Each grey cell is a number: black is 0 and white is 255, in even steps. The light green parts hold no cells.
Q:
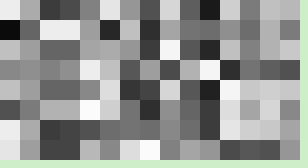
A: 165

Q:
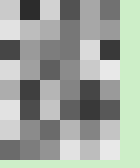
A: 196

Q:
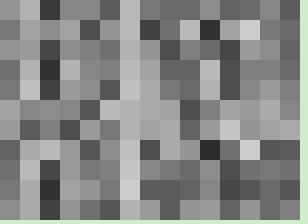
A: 86

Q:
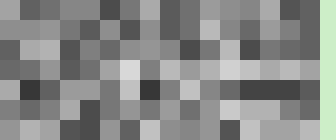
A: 105

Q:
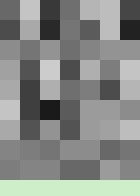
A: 117

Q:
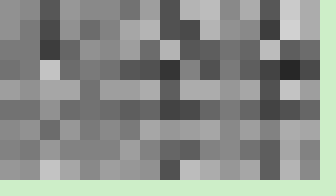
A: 130

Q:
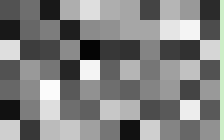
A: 89
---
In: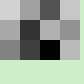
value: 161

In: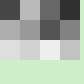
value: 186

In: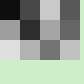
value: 72

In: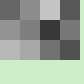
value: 141

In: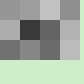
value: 158

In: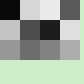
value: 215

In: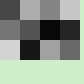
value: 173

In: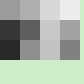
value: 175

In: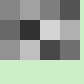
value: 161

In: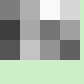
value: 175
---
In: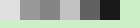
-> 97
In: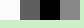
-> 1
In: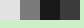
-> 24
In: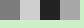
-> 35
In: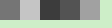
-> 83
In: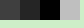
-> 1
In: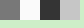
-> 52
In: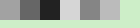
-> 133
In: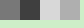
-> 216
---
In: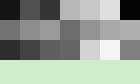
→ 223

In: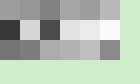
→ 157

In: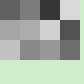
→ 55

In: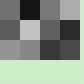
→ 120

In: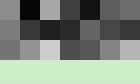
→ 93

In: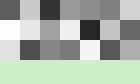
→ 129
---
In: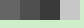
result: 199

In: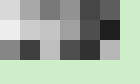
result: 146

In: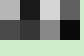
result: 96

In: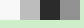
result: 145

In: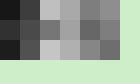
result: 169

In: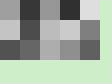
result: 48
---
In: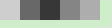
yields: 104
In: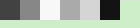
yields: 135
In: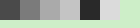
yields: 123
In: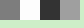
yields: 253
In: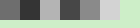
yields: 52
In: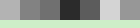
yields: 130
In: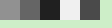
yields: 101
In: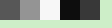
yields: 148
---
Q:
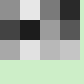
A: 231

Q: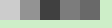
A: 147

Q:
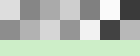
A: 134

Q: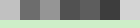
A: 109

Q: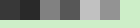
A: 41

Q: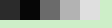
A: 6

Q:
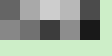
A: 169

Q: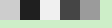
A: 31
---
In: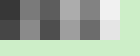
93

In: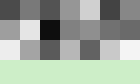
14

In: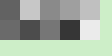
138

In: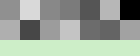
136

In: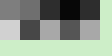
45

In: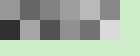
129

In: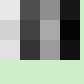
170

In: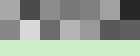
140

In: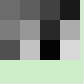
40
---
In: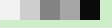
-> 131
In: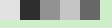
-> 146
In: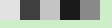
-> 196
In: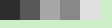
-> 167
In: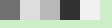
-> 185
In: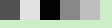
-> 3
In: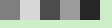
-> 76
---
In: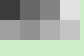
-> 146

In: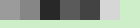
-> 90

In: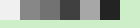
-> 64

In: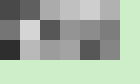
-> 163

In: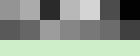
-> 120

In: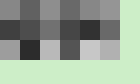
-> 84

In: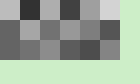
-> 92

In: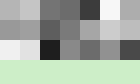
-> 108
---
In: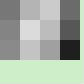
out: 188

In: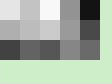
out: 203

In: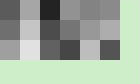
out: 76

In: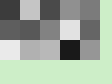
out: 130

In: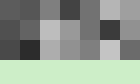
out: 189

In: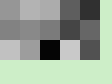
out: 123

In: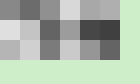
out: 100

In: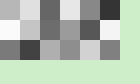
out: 109

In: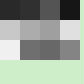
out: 159
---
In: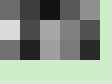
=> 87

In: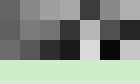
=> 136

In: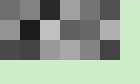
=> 116

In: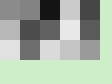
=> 203

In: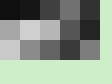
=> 113

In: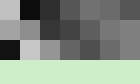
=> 107

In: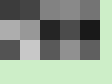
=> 137

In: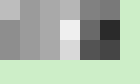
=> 129

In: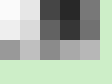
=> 40
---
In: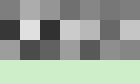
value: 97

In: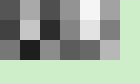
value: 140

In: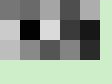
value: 85

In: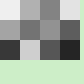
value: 86

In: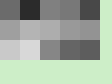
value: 134

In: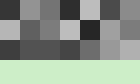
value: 82
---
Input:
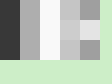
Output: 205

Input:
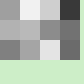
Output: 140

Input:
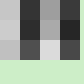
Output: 170

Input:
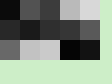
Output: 54

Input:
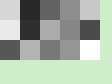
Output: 134

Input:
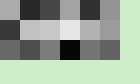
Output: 178
